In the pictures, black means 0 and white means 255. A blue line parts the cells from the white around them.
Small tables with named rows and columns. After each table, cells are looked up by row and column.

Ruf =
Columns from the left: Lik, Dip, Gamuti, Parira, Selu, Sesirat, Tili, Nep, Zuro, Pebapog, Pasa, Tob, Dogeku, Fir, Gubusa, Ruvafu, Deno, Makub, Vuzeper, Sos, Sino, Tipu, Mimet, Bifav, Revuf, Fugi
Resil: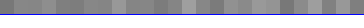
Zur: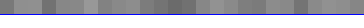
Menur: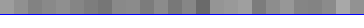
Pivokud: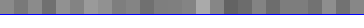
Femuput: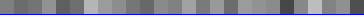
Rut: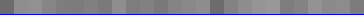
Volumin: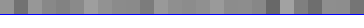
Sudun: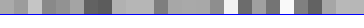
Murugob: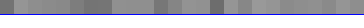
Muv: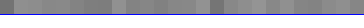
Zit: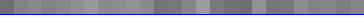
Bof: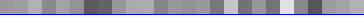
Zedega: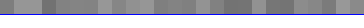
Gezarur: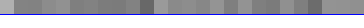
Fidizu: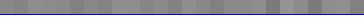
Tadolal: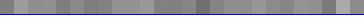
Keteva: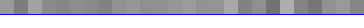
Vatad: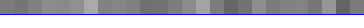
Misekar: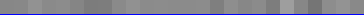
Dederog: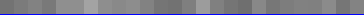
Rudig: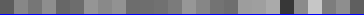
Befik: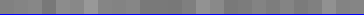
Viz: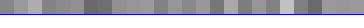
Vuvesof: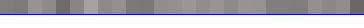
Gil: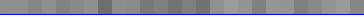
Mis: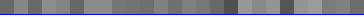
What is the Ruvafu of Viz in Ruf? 119
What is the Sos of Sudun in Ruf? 116
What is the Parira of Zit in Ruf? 130
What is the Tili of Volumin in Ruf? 158
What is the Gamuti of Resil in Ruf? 134
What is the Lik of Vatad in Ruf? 123
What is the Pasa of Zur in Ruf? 124
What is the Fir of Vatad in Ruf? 139
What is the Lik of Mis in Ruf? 104
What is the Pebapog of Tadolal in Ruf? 146
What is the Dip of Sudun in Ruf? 156
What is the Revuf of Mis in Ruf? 129
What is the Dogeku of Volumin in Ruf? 143
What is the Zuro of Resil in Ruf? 152
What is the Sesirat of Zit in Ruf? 143
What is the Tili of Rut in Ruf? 128
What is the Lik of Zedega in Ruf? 126
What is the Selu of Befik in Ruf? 140
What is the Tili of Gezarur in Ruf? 130
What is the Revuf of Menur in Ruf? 168

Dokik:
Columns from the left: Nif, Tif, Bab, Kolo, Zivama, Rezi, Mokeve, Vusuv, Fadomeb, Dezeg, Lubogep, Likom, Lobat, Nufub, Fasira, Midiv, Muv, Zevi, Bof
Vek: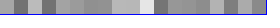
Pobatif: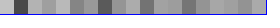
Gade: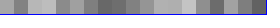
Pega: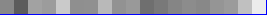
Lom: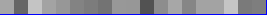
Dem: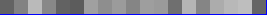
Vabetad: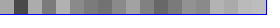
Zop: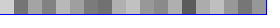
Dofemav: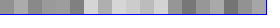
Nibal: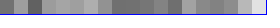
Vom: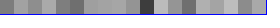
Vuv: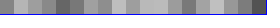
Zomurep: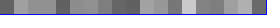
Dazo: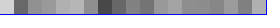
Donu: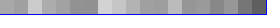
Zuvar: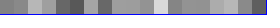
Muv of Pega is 155
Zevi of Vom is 140
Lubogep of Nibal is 118
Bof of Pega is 236
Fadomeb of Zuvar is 158
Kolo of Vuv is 137
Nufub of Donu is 150
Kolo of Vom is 170
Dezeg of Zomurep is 97
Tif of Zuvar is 137
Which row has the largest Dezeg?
Dofemav

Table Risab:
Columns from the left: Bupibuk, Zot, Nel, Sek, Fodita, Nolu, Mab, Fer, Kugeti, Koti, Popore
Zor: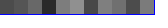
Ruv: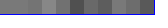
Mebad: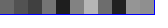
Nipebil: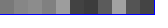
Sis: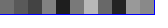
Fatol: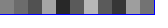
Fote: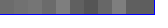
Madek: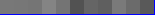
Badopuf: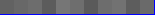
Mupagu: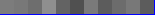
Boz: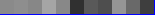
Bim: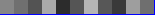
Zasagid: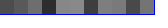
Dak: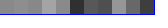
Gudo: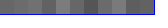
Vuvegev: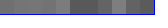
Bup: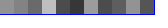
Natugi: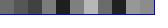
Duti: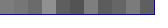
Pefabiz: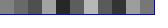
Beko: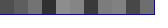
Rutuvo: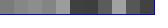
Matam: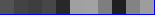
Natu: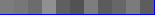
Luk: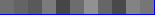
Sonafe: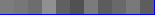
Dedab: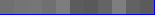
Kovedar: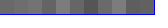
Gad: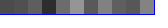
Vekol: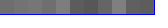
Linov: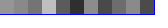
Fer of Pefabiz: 90
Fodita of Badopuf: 118
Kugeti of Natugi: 32
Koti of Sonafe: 121
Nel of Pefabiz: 79
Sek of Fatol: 165
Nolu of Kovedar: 102
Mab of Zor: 72
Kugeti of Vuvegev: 126

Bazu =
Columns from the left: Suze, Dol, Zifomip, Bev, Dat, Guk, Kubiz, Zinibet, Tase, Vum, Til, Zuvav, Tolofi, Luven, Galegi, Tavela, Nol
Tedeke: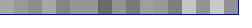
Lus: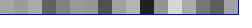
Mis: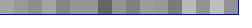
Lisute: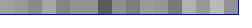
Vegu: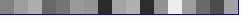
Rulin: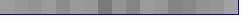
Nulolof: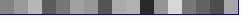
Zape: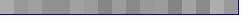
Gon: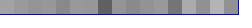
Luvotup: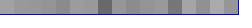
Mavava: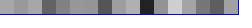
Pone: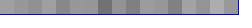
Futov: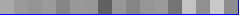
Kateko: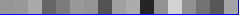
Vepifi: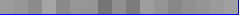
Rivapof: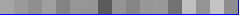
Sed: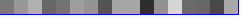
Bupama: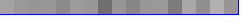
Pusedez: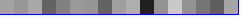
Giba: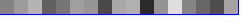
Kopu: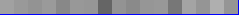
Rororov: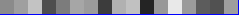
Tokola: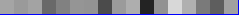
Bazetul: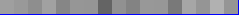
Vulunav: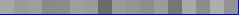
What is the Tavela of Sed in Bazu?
72
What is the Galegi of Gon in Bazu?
145
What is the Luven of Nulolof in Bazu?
119
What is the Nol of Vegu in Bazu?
162
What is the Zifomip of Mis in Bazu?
143
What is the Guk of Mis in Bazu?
150

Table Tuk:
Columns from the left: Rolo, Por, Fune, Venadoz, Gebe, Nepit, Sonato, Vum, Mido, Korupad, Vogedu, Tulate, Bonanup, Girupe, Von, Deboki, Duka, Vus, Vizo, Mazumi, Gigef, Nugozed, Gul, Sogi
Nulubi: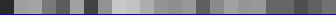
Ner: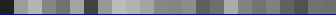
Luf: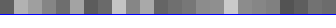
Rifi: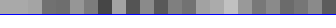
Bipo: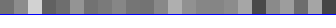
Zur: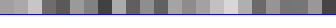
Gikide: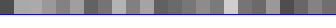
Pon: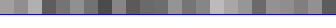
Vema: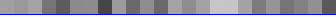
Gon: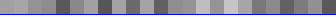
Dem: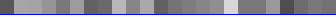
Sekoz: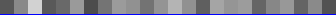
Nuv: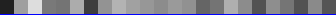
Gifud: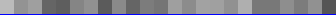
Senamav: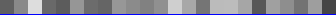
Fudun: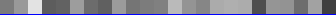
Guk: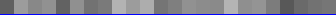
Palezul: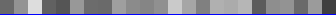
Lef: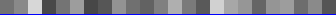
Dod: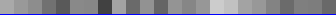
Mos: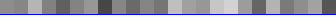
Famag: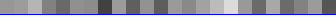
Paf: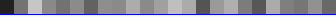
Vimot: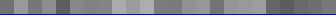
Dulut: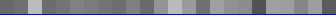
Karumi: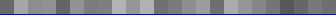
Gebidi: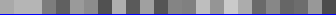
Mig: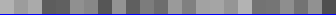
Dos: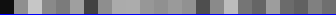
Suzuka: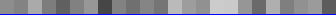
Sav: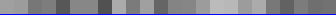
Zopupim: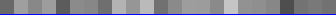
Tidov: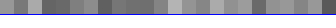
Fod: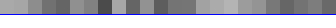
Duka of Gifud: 145
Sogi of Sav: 114
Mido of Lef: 147
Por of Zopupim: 159
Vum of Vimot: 132
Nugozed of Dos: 97
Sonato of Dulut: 124
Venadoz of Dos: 137
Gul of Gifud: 145
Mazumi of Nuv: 142
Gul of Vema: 145
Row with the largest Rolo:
Gifud

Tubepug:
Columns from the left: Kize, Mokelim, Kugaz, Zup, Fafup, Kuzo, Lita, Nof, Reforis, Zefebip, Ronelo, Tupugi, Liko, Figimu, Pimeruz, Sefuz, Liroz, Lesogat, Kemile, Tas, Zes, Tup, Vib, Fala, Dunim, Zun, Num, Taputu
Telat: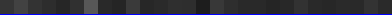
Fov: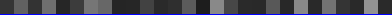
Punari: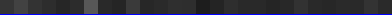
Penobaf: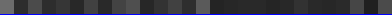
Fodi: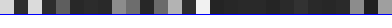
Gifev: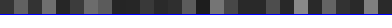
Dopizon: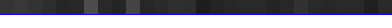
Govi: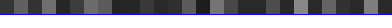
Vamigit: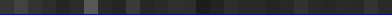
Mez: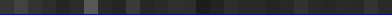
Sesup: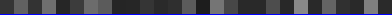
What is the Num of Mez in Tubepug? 51
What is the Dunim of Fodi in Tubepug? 42
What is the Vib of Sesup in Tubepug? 41
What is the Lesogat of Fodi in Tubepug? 41
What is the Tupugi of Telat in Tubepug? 42
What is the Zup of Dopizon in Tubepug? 45
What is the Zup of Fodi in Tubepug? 45

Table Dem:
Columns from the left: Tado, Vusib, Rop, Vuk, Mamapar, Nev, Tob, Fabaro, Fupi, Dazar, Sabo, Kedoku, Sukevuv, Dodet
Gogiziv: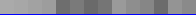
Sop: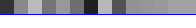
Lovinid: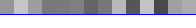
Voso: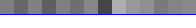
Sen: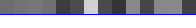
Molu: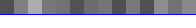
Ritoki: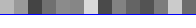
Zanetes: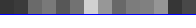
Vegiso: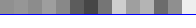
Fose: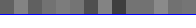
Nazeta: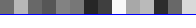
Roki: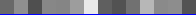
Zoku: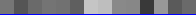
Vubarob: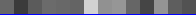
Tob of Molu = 108
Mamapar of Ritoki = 139
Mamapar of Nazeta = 130
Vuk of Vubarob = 107
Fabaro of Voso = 69
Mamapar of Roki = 133
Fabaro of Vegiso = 117
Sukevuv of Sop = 162
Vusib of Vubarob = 59
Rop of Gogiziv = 162
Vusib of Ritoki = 154
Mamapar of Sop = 153
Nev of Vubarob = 100
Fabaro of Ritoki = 74
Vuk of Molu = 120
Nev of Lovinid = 127
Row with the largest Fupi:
Nazeta

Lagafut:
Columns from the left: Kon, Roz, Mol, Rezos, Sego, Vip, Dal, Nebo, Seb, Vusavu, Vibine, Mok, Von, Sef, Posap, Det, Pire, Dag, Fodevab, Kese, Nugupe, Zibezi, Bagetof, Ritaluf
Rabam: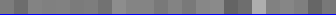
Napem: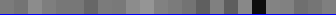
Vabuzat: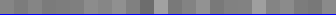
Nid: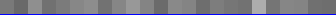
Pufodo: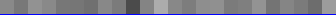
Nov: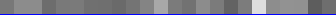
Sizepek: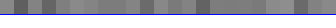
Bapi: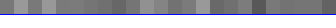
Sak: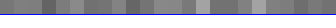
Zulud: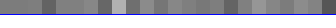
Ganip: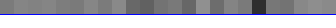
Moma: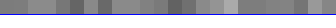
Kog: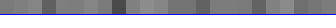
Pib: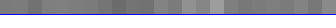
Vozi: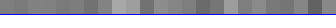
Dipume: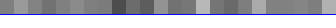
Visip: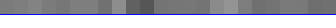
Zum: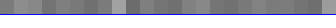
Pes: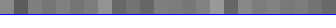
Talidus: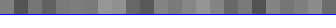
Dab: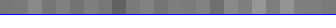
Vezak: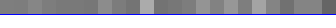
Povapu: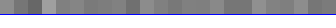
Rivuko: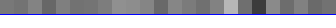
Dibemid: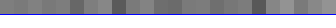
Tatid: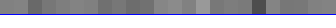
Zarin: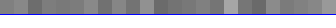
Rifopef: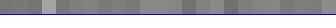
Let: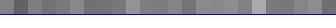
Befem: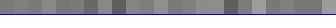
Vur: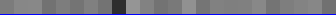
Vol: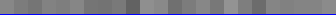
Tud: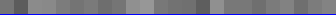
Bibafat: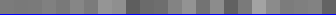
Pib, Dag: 120
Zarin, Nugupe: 123
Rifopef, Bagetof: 125
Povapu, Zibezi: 141
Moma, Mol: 139
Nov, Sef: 114
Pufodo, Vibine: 132
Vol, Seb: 121
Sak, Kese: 128
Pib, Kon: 123
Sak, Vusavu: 102
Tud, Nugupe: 130
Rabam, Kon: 124
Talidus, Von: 122
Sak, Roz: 127
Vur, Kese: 116
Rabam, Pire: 100
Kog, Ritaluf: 124
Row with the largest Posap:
Dipume

